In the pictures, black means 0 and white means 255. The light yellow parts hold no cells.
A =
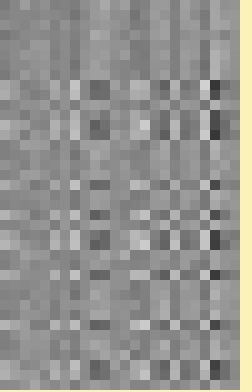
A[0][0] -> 122
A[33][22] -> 146
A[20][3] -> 134
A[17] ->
[131, 136, 155, 157, 146, 133, 145, 127, 150, 159, 156, 140, 148, 140, 129, 144, 159, 129, 144, 151, 128, 165, 143, 144]
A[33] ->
[128, 142, 155, 148, 152, 137, 133, 127, 150, 149, 148, 138, 144, 135, 127, 138, 134, 133, 151, 135, 120, 159, 146, 137]
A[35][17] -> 127
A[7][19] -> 144
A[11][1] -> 139
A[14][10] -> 161
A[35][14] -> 127
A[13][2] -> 126
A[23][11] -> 141
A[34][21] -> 171
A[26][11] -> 134
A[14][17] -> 125
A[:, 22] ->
[145, 151, 161, 131, 157, 163, 155, 149, 112, 136, 152, 120, 109, 112, 150, 146, 159, 143, 132, 161, 147, 119, 155, 128, 109, 147, 148, 113, 158, 153, 151, 149, 119, 146, 141, 161, 111, 111, 146]
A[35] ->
[134, 137, 149, 143, 145, 127, 135, 123, 140, 149, 163, 151, 169, 118, 127, 154, 159, 127, 159, 155, 125, 173, 161, 151]
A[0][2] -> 157
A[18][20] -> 191
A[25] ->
[130, 138, 159, 151, 150, 128, 134, 130, 147, 147, 163, 149, 171, 127, 128, 148, 154, 129, 153, 153, 131, 163, 147, 147]
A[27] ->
[172, 164, 142, 140, 140, 175, 138, 192, 137, 100, 103, 145, 144, 183, 182, 119, 94, 184, 113, 120, 194, 58, 113, 126]
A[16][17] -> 133
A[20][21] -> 167
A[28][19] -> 149
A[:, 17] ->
[128, 131, 128, 128, 129, 127, 128, 125, 177, 166, 126, 154, 183, 177, 125, 127, 133, 129, 171, 127, 129, 178, 124, 173, 191, 129, 133, 184, 129, 126, 128, 124, 187, 133, 125, 127, 175, 179, 131]
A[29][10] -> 154
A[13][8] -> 134
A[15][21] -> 172
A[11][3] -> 141
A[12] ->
[180, 161, 156, 134, 131, 176, 150, 182, 138, 96, 113, 140, 135, 168, 203, 124, 110, 183, 115, 123, 184, 76, 109, 144]
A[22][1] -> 132
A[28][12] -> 144

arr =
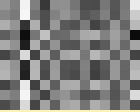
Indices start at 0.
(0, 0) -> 151
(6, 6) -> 84
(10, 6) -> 162
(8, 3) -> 64
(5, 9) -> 183
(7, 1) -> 152
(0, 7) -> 117
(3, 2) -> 14
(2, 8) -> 124
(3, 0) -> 94
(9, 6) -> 147
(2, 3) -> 175
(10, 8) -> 115
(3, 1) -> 119
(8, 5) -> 94
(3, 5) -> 105
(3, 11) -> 160
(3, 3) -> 118
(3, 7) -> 133
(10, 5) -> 95
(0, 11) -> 86
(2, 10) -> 91
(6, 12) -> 102
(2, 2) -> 50
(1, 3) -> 114
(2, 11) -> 150
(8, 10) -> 162
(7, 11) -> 152
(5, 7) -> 174
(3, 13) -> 11
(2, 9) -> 67
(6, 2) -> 39

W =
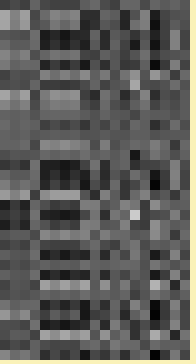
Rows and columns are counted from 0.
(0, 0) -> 62
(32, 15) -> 41
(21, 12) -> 101
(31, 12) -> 40
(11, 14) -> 95
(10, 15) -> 67
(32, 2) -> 68
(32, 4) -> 26
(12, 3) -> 95
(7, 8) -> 137
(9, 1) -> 130
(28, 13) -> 76
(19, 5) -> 156
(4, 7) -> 49
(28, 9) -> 89
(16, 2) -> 50
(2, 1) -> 126
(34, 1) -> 73
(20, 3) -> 101
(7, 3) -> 79
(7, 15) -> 149
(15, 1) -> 85
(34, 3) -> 96
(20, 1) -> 57
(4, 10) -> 43
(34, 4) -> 76
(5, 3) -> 78
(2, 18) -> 78
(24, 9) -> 105
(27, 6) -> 25
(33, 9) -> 84
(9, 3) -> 65
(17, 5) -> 47
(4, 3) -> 105
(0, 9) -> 104
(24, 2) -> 64
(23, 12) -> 104
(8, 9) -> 99
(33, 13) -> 49
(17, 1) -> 88

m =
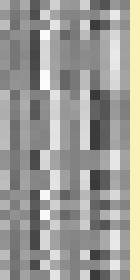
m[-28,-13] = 180
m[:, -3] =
[83, 167, 91, 173, 168, 168, 165, 171, 169, 95, 85, 85, 95, 93, 94, 165, 168, 91, 92, 174, 88, 174, 85, 169, 169, 94, 164, 93]
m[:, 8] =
[208, 143, 215, 186, 145, 139, 141, 188, 186, 216, 204, 208, 215, 217, 218, 139, 140, 219, 214, 183, 204, 186, 204, 140, 141, 215, 138, 212]
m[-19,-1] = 138
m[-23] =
[144, 119, 137, 70, 215, 159, 138, 129, 139, 137, 168, 232, 161]
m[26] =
[151, 118, 143, 74, 213, 165, 140, 129, 138, 135, 164, 232, 161]
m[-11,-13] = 184
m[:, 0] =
[180, 148, 189, 126, 147, 144, 149, 129, 132, 187, 175, 173, 185, 186, 189, 145, 147, 184, 189, 132, 178, 128, 179, 144, 147, 187, 151, 187]
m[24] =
[147, 117, 148, 71, 214, 162, 137, 130, 141, 140, 169, 231, 160]
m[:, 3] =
[90, 78, 132, 76, 73, 70, 73, 79, 83, 129, 91, 88, 133, 136, 132, 72, 76, 133, 134, 78, 92, 78, 88, 71, 71, 133, 74, 135]
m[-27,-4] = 133
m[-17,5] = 208
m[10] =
[175, 129, 173, 91, 144, 211, 152, 158, 204, 97, 85, 151, 126]
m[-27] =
[148, 119, 141, 78, 214, 164, 133, 132, 143, 133, 167, 231, 156]
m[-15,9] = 60
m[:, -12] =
[133, 119, 112, 142, 119, 119, 118, 144, 147, 111, 129, 125, 109, 112, 111, 121, 120, 112, 108, 144, 125, 145, 128, 118, 117, 111, 118, 110]
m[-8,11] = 149
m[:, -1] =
[130, 156, 141, 161, 159, 161, 159, 164, 164, 138, 126, 128, 141, 140, 146, 162, 160, 141, 142, 159, 131, 162, 131, 157, 160, 140, 161, 140]
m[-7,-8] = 159
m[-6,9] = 98
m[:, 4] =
[139, 214, 134, 250, 214, 215, 214, 249, 252, 132, 144, 141, 136, 132, 133, 217, 212, 136, 133, 246, 144, 249, 140, 215, 214, 135, 213, 135]
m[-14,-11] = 161
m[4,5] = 158
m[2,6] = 159
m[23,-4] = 134
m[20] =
[178, 125, 169, 92, 144, 207, 153, 155, 204, 99, 88, 149, 131]
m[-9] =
[132, 144, 144, 78, 246, 160, 98, 121, 183, 121, 174, 215, 159]
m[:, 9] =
[102, 133, 59, 115, 136, 137, 136, 115, 112, 57, 97, 98, 59, 60, 59, 136, 139, 62, 58, 121, 99, 113, 98, 134, 140, 61, 135, 58]

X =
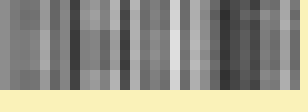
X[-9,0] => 141
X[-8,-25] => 102
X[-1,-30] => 141
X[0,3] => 117
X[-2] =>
[141, 121, 113, 115, 152, 101, 133, 67, 145, 157, 130, 177, 74, 174, 107, 127, 112, 211, 108, 175, 139, 99, 49, 67, 88, 77, 135, 125, 174, 117]
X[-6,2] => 123
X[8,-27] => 116
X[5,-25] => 108
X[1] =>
[141, 121, 111, 113, 151, 102, 134, 69, 148, 159, 130, 174, 70, 171, 108, 129, 113, 211, 108, 174, 135, 93, 47, 72, 99, 87, 141, 124, 167, 106]
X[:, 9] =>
[151, 159, 154, 133, 132, 133, 131, 157, 154]
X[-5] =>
[141, 125, 123, 131, 167, 111, 133, 58, 128, 132, 102, 154, 61, 173, 114, 136, 123, 223, 119, 184, 146, 106, 58, 75, 91, 71, 122, 108, 158, 107]
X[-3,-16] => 111
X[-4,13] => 179
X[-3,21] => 109
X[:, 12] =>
[81, 70, 77, 65, 61, 67, 60, 74, 77]
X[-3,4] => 169
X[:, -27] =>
[117, 113, 116, 129, 131, 129, 132, 115, 116]
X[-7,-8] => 54
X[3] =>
[141, 124, 123, 129, 165, 109, 132, 58, 128, 133, 104, 157, 65, 176, 118, 140, 125, 223, 116, 180, 140, 101, 55, 75, 92, 73, 124, 110, 159, 107]
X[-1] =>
[141, 122, 114, 116, 152, 101, 132, 66, 143, 154, 129, 179, 77, 176, 108, 125, 110, 210, 107, 175, 141, 102, 54, 69, 84, 68, 127, 121, 174, 121]
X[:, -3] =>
[109, 124, 121, 110, 108, 111, 107, 125, 121]
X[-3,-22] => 127
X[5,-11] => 177
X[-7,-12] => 107
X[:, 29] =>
[120, 106, 121, 107, 107, 108, 106, 117, 121]
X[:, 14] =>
[111, 108, 108, 118, 114, 120, 111, 107, 108]
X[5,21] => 99
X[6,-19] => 153

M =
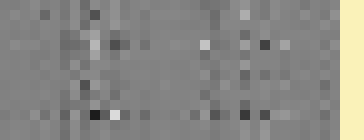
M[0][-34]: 127
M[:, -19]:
[129, 134, 131, 131, 133, 133, 130, 130, 129, 130, 130, 129, 132, 131]
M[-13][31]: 130
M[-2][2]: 132
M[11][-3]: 128
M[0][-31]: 137
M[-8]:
[131, 129, 131, 125, 133, 130, 117, 141, 116, 135, 135, 129, 131, 130, 131, 130, 132, 129, 129, 133, 126, 123, 134, 131, 150, 132, 131, 132, 126, 130, 126, 130, 123, 132]
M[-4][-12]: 130
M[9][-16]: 131
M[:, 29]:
[130, 128, 129, 132, 131, 130, 130, 131, 127, 129, 132, 138, 130, 129]
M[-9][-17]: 132
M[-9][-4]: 129
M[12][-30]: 137
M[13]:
[130, 134, 132, 128, 135, 130, 112, 137, 122, 129, 137, 128, 128, 129, 125, 131, 134, 131, 129, 131, 130, 123, 130, 131, 144, 132, 150, 130, 131, 129, 124, 132, 121, 134]
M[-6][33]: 130
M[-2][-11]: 134
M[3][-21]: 130
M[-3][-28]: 98
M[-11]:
[130, 127, 129, 126, 132, 131, 111, 120, 145, 160, 129, 112, 124, 130, 125, 131, 133, 131, 131, 132, 131, 123, 128, 132, 108, 130, 141, 129, 132, 132, 133, 131, 128, 127]
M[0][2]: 130
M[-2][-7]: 130
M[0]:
[127, 126, 130, 137, 127, 130, 121, 137, 108, 138, 130, 144, 125, 131, 134, 129, 130, 132, 128, 125, 114, 117, 121, 138, 146, 131, 122, 137, 132, 130, 121, 130, 127, 132]
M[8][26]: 137
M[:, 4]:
[127, 104, 133, 132, 127, 125, 133, 126, 131, 133, 126, 115, 137, 135]
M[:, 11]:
[144, 144, 148, 112, 79, 119, 129, 123, 121, 112, 133, 218, 121, 128]
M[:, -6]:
[132, 131, 131, 132, 163, 125, 126, 120, 142, 130, 134, 150, 130, 131]
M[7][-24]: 123
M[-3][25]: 127
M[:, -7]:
[137, 139, 132, 129, 135, 131, 132, 129, 133, 129, 128, 145, 130, 130]
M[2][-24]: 132
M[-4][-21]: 131
